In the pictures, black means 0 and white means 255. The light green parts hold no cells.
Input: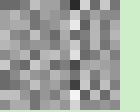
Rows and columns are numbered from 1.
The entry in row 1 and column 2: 107
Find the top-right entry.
117
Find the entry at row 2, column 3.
150
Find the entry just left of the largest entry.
171
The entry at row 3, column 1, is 161
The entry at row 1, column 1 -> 107
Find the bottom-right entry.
138
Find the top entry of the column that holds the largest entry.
42
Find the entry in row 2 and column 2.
182
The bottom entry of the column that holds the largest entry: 211
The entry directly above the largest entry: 64
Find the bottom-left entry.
138
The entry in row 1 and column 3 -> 126
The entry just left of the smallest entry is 117
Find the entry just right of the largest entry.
96
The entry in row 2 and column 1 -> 161
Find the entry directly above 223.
200
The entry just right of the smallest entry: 211
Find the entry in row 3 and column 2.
171

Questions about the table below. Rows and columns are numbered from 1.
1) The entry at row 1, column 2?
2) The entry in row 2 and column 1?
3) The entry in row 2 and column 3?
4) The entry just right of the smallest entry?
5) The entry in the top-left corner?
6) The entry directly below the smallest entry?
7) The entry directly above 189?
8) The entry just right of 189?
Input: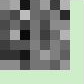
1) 167
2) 95
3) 189
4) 117
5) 148
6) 84
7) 21
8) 107

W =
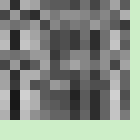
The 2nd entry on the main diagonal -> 153
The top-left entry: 163
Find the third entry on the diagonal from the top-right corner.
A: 122
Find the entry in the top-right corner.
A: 91
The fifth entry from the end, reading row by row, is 100
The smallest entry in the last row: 35
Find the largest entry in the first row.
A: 175
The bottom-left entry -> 175
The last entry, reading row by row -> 122
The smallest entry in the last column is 57
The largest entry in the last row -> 196
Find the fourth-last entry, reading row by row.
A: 45
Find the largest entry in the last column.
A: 175
